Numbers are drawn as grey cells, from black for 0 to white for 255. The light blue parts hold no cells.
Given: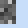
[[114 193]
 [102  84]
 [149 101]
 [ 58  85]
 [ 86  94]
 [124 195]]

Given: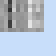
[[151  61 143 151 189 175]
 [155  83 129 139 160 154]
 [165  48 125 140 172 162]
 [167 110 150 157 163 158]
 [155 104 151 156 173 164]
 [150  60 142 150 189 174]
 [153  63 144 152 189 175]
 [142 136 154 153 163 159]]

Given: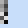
[[175]
 [147]
 [167]
 [221]
 [ 85]
 [196]]

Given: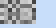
[[185  78  95 196  67]
 [ 92 200 184 115 207]
 [206  61 104 200  68]
 [137 122 118 166 113]
 [212  88 111 189  94]
 [ 80 190 185 104 197]]

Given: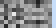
[[ 84 127 136  83  93  87 140]
 [148 159 100 158 137 146 175]
 [192 127  83 176 179 179 137]
 [106 154 106 124 111 131  98]
 [178 176  63 180 196 192 143]
 [ 90  89 160  78  88  78 148]
 [168 168  48 147 144 168 127]]

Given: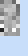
[[118 163 235]
 [176 182 107]
 [150 194 115]
 [125 187 124]
 [215 167 179]
 [129 171 159]
 [251 164 225]
 [ 35 153 152]
 [208 162 153]]

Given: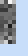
[[174 246]
 [ 83  65]
 [ 58 117]
 [107 108]
 [ 88 102]
 [ 82 124]
 [ 74  27]
 [ 85  86]
 [112  68]
 [134 165]
 [162  50]]

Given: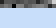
[[ 36  89  68  94  85  75 129]
 [100 108 132  83 118 132  39]]
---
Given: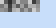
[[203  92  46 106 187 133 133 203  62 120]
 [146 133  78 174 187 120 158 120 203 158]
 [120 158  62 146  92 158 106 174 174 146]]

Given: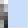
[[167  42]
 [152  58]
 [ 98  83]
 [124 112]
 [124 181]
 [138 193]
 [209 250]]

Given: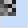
[[101  58  15 164]
 [139 115 191  28]
 [101 139  72  86]
 [ 72 178 191  28]]

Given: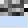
[[ 35  51 133 160 191 146   7]
 [234 146 109 203 176  66 121]
 [133 160  94  66  80  80 250]
 [160 176 109  51  35  94 219]]

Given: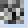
[[ 75  50 132  75  75 173]
 [105 105 187 147  89 159]
 [228 132  50  62 159 132]
 [228 147 173   8 199  38]
 [ 89 173  62 132 214 105]
 [117 199 173  22  89 187]]

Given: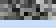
[[115  75  89  89  75  46 145 145  46  46 115 103 170 199]
 [ 89  89  46 103  62 131  89  46  75 199 184  89 131  46]
 [115 103 131  30  30 145 131 131 115  17 170 103 115 158]
 [158 145 115 103  62 145   4  75 131 103  30  62 170 115]
 [131 158 103  62 170  89  75  62 103  62 170 184 145 199]]

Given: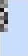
[[181  34]
 [194  62]
 [105  75]
 [150 135]
 [ 91 150]
 [105 166]
 [ 75 194]
 [ 20 231]]

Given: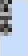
[[112  23 152]
 [ 80  38 112]
 [137  52 194]
 [ 67  67  80]
 [165  96 208]
 [ 52 112  38]
 [180 137 194]
 [ 80 152  38]
 [180 180 165]]

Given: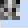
[[154  51 167  24 180]
 [107  93 167  93  93]
 [ 24 107 219 123   9]
 [ 80 138 204 123 138]
 [107 180 138  80 219]]
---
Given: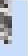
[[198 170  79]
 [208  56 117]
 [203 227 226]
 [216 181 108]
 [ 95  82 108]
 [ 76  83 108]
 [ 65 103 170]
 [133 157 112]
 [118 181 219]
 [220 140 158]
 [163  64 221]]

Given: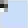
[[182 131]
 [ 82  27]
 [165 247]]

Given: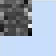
[[146  20  98 123  94  99  90 140]
 [107  81  49  81 104  62  61  69]
 [ 75 166  91  90  79 109  83 100]
 [214 124  67  59  71  71  67 158]
 [153  68  73  93  61  66  34 124]
 [ 74  91  86  57 100  74 116  75]
 [230  66  66  74  61  65  69  38]
 [ 25  78  91 123  67  74 117  30]
 [  6  92  76  97  66  65  58 123]]

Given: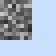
[[141 101  97  82 136  81  92 152]
 [184 187 122 177  54 203 108 139]
 [ 91 102  89 163  82  92 146 115]
 [102 120  79  81 148 101 175 199]
 [ 85  79 129 120 115 184  91 123]
 [130  91 104  72 163  88  51  70]
 [ 54  97 191 153  96  88 196 112]
 [ 42  84  70 101 124  69 112 152]
 [111 160 173 144 112 141 148  81]
 [136  66 171  87  80  50  75 101]]

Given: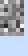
[[109 199 150 145 231 131]
 [ 86 151 114 166 138 194]
 [132 109 121 159  73 148]
 [ 77 174 111 153 178 201]
 [161 145 120 110 127 117]
 [151  74 177 154 101 148]
 [247  72 175 133  40  84]
 [ 77 193 119 113 232 162]
 [147 148 159 147 164 136]]

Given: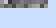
[[ 99 123 126 119 109 111 125 101  99  53 196 149]
 [156  82 167 160 139  89 126 130  72 117  96 132]]

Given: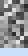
[[119 197  70  84 230 174 114]
 [ 44  95 163 146 108 221 113]
 [ 73 120 168 220  90  91 102]
 [152  70  63 157 228 206  75]
 [143  72  97 128  93 181 203]
 [165 189 206  54  78 177 157]
 [159  85 124 146 119 162 166]
 [168  58 168 172  82 141 139]
 [209  77 188  43 107 120 162]
 [ 83 231  94 126 137 175 123]
 [ 59  93 229 175 161  97 158]
 [ 84 145 175 135 176 192 116]]

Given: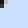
[[193  20]
 [218  54]]
